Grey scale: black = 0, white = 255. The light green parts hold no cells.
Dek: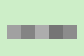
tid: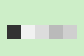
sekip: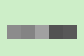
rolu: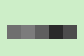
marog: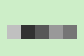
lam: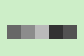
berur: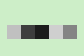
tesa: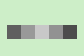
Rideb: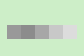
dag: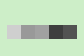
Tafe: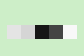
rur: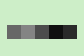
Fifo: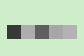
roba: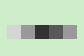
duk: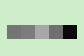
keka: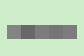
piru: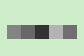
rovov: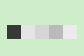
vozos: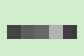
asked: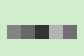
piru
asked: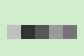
marog
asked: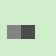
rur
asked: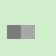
duk
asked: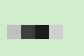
berur
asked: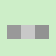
tesa

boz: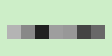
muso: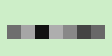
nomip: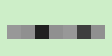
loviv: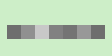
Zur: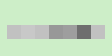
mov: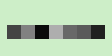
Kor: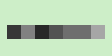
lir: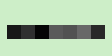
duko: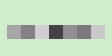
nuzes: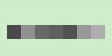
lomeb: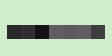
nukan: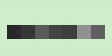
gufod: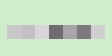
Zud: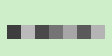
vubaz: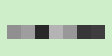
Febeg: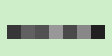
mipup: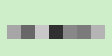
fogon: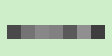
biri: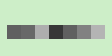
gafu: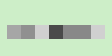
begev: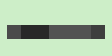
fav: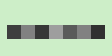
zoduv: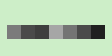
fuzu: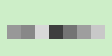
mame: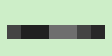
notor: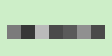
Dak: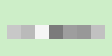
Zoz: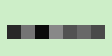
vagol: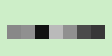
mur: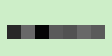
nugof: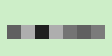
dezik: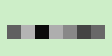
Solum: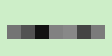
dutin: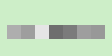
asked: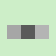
Zud
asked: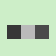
notor

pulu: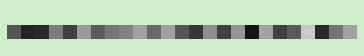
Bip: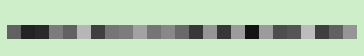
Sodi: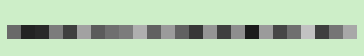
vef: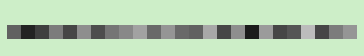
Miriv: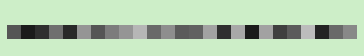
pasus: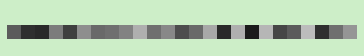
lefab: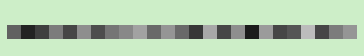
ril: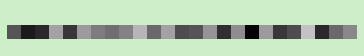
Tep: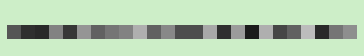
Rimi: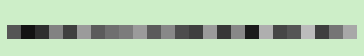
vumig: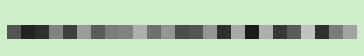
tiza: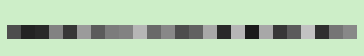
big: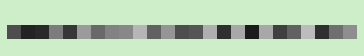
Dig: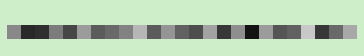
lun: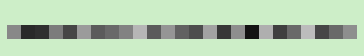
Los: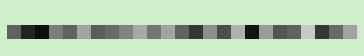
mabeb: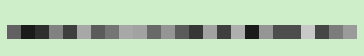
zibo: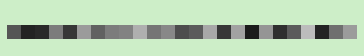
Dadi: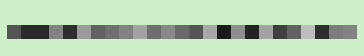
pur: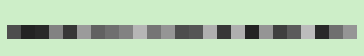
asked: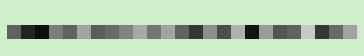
Los
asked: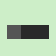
Dadi
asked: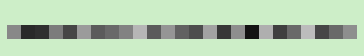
lun
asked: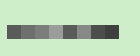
Rimi

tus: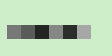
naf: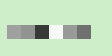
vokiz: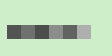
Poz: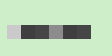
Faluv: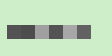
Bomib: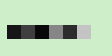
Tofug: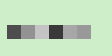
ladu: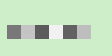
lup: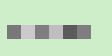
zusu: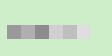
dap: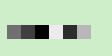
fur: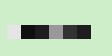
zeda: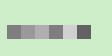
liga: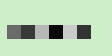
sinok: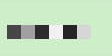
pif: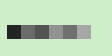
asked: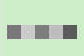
lup
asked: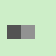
pif
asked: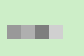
zeda
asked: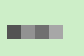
pif
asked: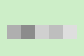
zusu

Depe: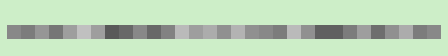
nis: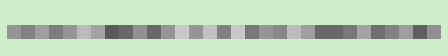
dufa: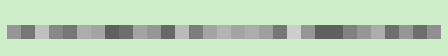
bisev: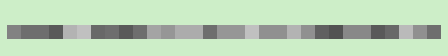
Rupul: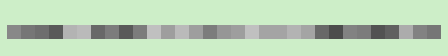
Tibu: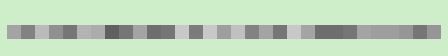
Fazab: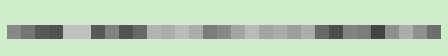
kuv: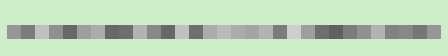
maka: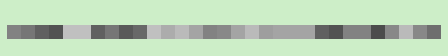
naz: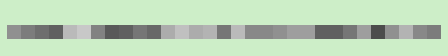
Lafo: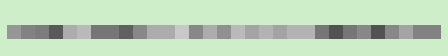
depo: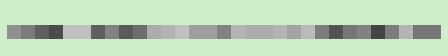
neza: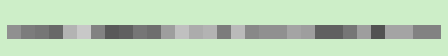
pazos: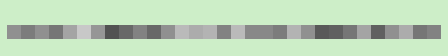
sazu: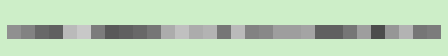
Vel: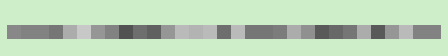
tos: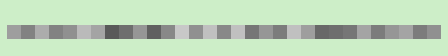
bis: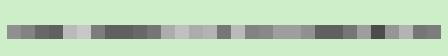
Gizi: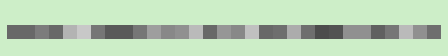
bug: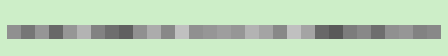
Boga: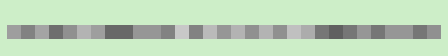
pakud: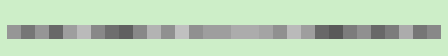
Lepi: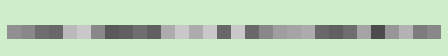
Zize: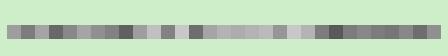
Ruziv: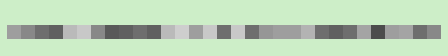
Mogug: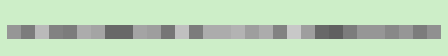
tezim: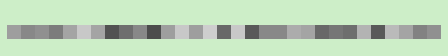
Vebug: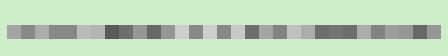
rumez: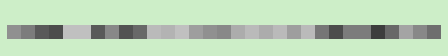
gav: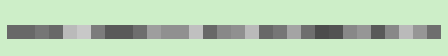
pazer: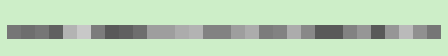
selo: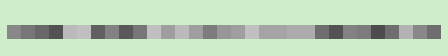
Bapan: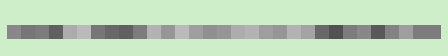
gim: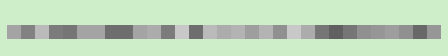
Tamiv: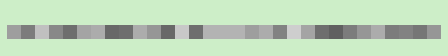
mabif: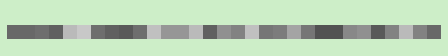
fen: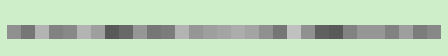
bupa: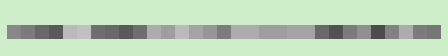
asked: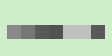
Fazab
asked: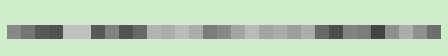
Fazab
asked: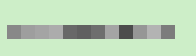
Lepi

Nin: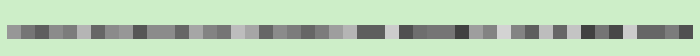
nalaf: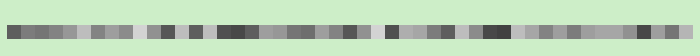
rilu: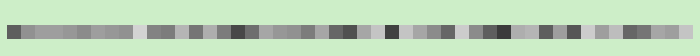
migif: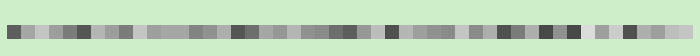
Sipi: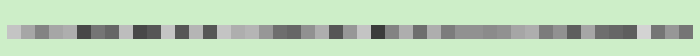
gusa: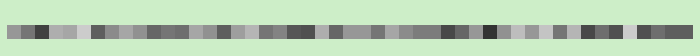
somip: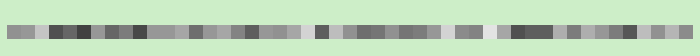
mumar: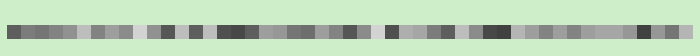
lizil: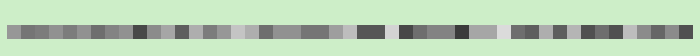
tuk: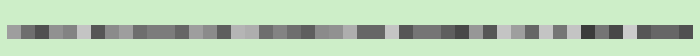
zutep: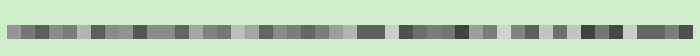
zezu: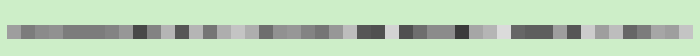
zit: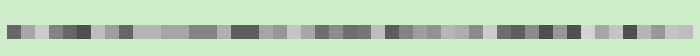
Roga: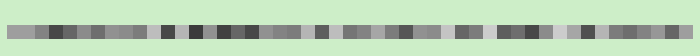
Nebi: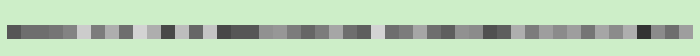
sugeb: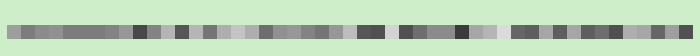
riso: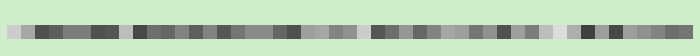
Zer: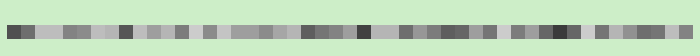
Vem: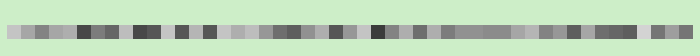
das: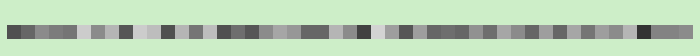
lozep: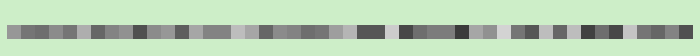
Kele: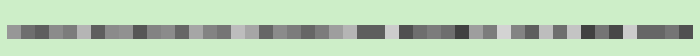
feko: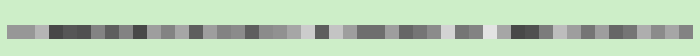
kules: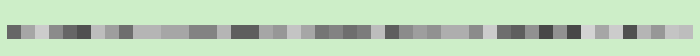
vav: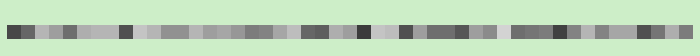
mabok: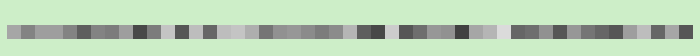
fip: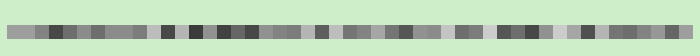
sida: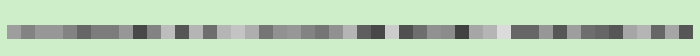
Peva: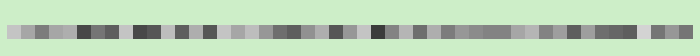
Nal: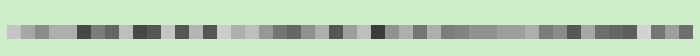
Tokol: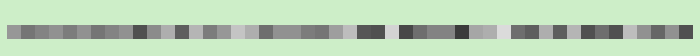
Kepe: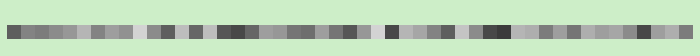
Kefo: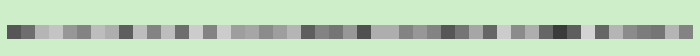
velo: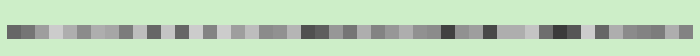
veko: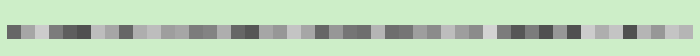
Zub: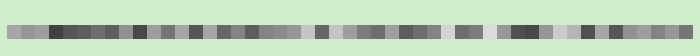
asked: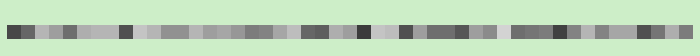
vav
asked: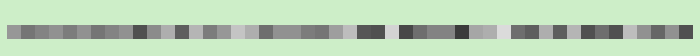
Tokol
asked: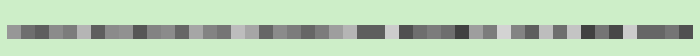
Kele
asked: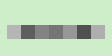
Kefo
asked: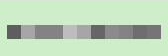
lozep

